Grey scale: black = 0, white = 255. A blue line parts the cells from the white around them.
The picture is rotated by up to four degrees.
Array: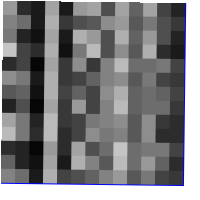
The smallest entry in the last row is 26
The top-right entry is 35
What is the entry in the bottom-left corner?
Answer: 130
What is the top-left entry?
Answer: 153
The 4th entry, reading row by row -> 163
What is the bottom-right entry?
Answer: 56
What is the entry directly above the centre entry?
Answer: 98
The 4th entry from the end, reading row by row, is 88
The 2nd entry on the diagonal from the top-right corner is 79
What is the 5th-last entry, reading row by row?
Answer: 153
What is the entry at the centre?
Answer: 67
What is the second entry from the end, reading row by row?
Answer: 67
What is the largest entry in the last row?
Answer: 175
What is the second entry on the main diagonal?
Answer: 109
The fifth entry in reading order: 26
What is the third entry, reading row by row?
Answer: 26
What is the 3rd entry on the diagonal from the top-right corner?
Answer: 153
